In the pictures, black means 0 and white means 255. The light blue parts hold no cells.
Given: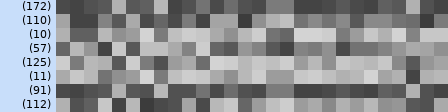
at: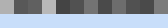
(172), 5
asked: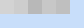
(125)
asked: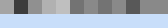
(110)
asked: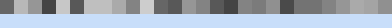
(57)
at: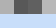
(172), 5

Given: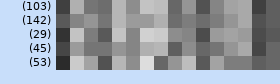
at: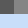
(142), 1
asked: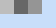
(103)
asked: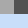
(142)
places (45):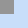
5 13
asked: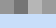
(142)
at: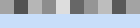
(53), 3

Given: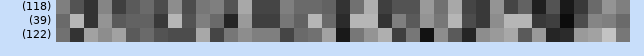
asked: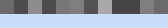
(118)
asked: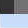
(118)
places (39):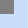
11 25 40
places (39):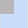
2 9 19 22 23 29 33 34
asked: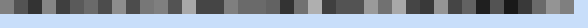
(118)
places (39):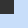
3 24
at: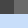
(122), 17

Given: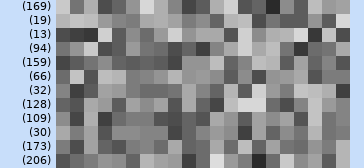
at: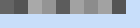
(109), 10
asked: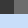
(94)
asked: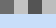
(66)
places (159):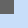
5 7 13 19
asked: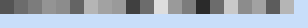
(206)
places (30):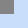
7 8 11
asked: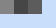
(169)

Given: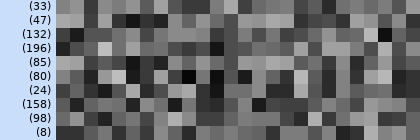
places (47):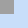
2 4 17 22
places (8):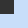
1 2 5 16 22

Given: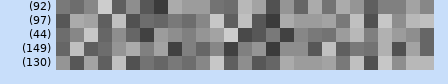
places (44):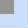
11
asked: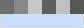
(97)
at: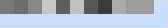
(97), 9
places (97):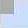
2 17
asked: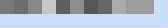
(130)
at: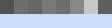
(97), 6
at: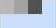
(92), 14

